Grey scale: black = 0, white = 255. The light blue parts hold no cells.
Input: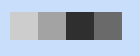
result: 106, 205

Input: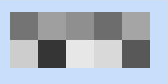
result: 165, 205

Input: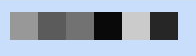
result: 38, 152

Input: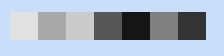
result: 51, 225

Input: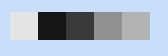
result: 179, 228

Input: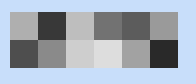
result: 154, 78

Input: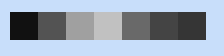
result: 53, 17
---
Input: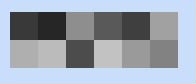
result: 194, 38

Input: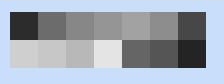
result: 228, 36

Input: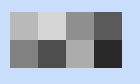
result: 213, 41

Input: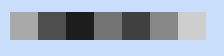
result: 206, 29

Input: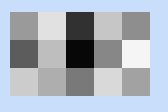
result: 245, 7

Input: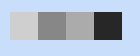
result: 207, 39

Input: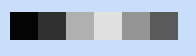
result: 224, 4

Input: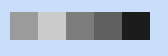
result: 203, 28

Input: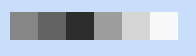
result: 249, 45

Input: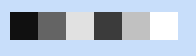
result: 255, 16
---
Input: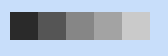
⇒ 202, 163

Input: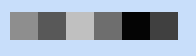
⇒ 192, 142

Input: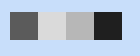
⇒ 218, 183

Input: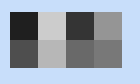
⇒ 204, 183

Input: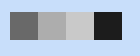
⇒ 201, 173

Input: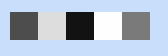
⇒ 254, 221

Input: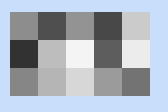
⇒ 244, 236

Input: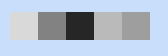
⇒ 217, 186

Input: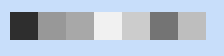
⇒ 241, 204

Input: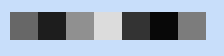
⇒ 220, 144
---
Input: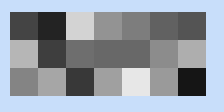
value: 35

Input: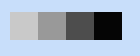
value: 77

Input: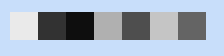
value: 50

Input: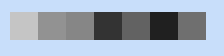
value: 51

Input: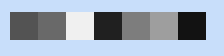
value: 32

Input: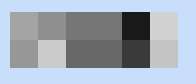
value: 58
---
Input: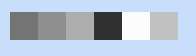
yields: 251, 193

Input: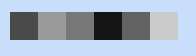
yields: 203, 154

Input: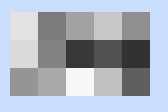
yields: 247, 226

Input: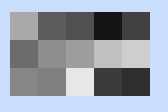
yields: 231, 206

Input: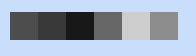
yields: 205, 140

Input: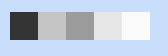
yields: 250, 230

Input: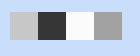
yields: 251, 199

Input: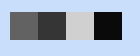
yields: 208, 98

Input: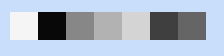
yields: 245, 212
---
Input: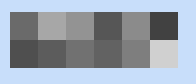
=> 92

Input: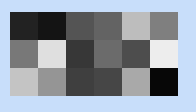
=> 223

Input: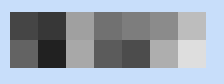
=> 33

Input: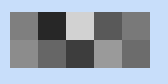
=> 102

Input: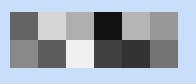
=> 92

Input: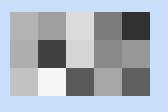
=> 65

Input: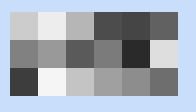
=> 153

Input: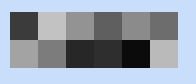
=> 124

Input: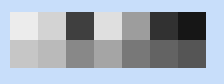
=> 186
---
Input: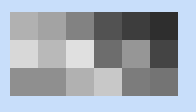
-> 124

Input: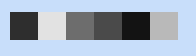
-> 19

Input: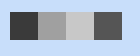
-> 200

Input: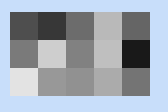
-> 171

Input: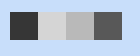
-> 185

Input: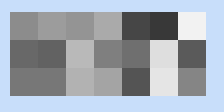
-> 229
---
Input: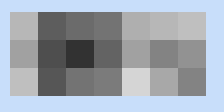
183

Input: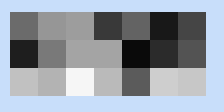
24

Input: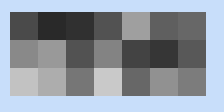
95

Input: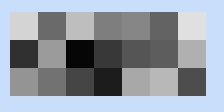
99

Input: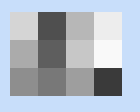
183

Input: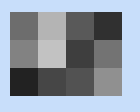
89

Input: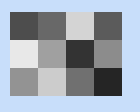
212
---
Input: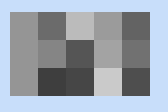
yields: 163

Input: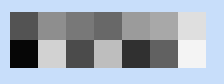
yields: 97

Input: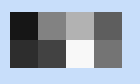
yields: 248

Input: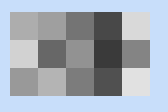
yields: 58

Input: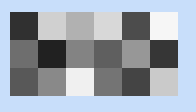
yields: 151

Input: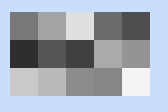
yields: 170

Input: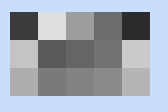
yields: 114

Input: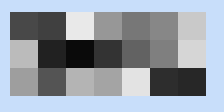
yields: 127
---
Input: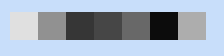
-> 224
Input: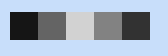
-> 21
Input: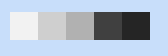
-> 242
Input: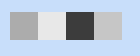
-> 172
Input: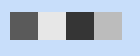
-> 90
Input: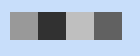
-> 153
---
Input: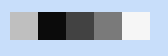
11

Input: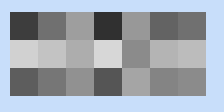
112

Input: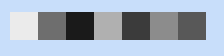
110

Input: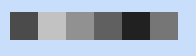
194

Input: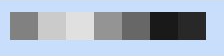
203

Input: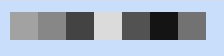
135

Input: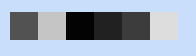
197

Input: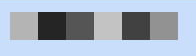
37

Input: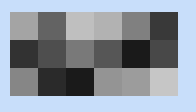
99
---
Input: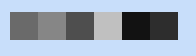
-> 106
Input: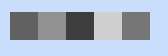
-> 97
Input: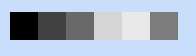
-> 0
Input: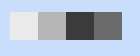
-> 234
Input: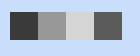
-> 58
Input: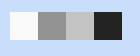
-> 249
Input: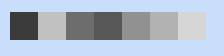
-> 59
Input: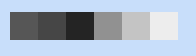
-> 86
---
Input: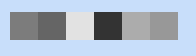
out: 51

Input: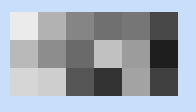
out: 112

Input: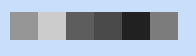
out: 74

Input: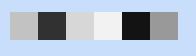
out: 242

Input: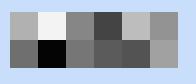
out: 68

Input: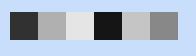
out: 21
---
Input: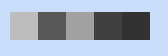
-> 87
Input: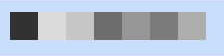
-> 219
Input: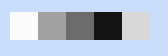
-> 162
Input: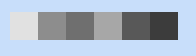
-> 141
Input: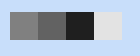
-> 98
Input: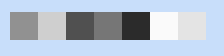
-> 207
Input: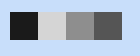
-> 213
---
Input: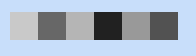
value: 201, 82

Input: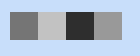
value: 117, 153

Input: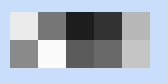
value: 235, 197

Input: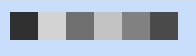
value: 48, 75

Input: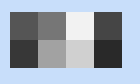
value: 85, 41

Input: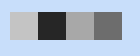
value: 196, 109

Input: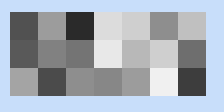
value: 81, 61

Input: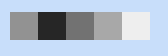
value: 146, 238

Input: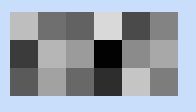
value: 190, 125

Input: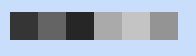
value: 53, 148
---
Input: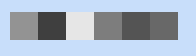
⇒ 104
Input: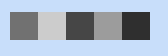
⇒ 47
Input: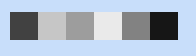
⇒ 22
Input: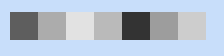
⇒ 205
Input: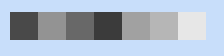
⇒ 231
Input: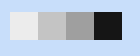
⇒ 21
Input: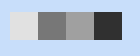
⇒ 48
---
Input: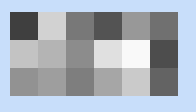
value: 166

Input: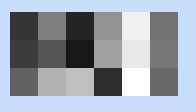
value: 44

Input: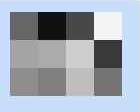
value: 128

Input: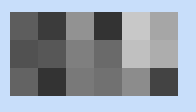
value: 113

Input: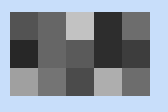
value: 75

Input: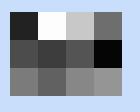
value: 97
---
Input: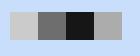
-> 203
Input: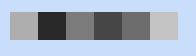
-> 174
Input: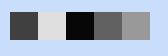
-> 64
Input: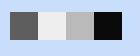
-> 94
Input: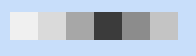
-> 240
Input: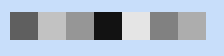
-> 95
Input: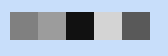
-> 128
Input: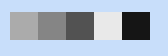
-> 171
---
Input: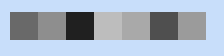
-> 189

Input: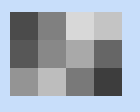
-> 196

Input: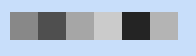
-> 203

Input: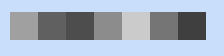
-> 140

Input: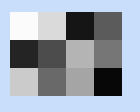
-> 91

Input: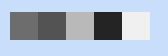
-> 36

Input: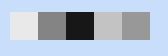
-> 195

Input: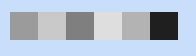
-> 222

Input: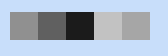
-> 194

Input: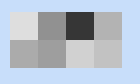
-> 179
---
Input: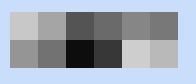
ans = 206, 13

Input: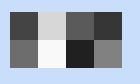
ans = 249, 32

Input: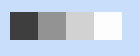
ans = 253, 62

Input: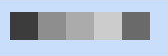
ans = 204, 60

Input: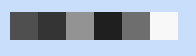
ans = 248, 31

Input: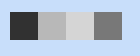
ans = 213, 49

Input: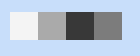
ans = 244, 56

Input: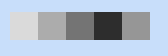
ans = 218, 45
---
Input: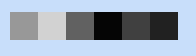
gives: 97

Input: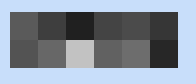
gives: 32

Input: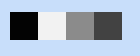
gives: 139

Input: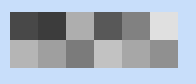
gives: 174

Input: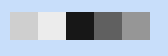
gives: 23

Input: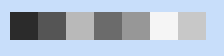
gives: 185
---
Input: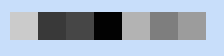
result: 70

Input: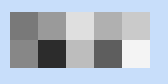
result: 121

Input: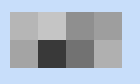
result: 143

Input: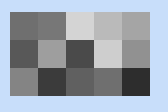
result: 74

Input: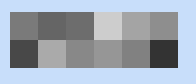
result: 101

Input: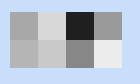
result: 154

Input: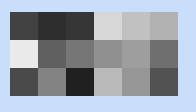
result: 54
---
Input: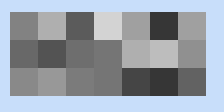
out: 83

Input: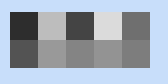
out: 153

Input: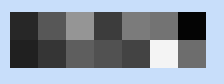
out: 53

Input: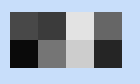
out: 117

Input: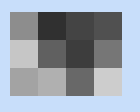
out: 96

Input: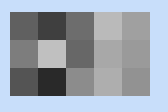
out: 192
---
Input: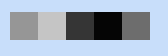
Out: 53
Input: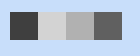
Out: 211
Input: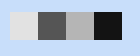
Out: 85
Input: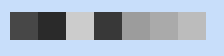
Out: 156
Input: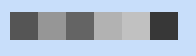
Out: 178
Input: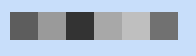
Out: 168
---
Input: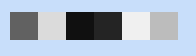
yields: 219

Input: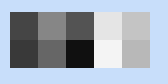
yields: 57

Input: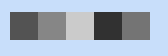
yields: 83

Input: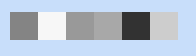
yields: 247

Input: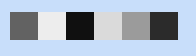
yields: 237

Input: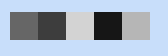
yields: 102
